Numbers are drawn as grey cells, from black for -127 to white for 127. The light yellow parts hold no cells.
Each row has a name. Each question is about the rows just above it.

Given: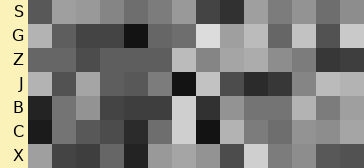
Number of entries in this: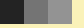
3
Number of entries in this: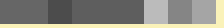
9

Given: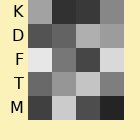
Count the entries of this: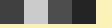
4
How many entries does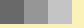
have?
3
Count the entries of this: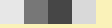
4
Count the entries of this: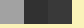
3

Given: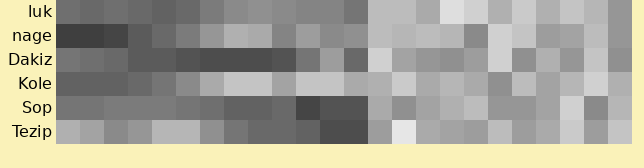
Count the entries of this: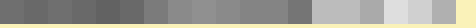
19
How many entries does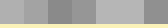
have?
7

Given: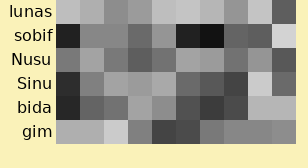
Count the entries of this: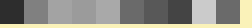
10
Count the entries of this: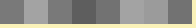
8
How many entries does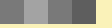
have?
4
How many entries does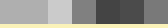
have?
7
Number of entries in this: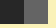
2
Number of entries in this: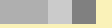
4
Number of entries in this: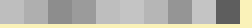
10

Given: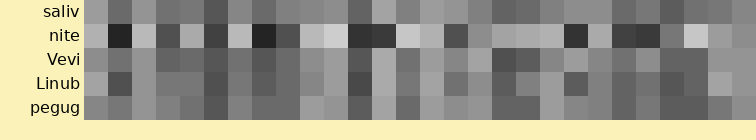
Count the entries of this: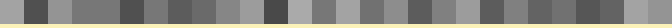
28
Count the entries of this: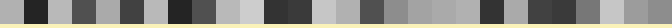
28
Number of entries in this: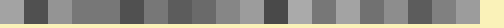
20

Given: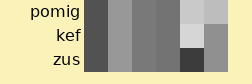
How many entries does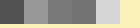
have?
5
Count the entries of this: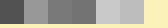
6
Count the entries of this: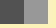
2
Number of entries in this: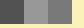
3

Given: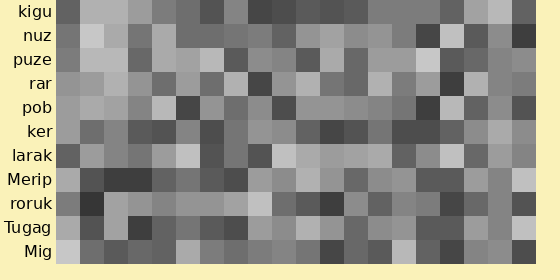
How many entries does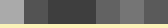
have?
7
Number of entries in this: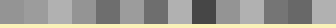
14
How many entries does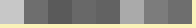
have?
8
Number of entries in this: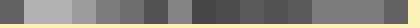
17
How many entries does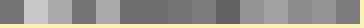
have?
15

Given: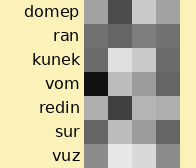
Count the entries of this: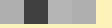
4
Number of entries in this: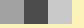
3
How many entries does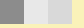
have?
3
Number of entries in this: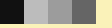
4
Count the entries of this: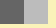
2

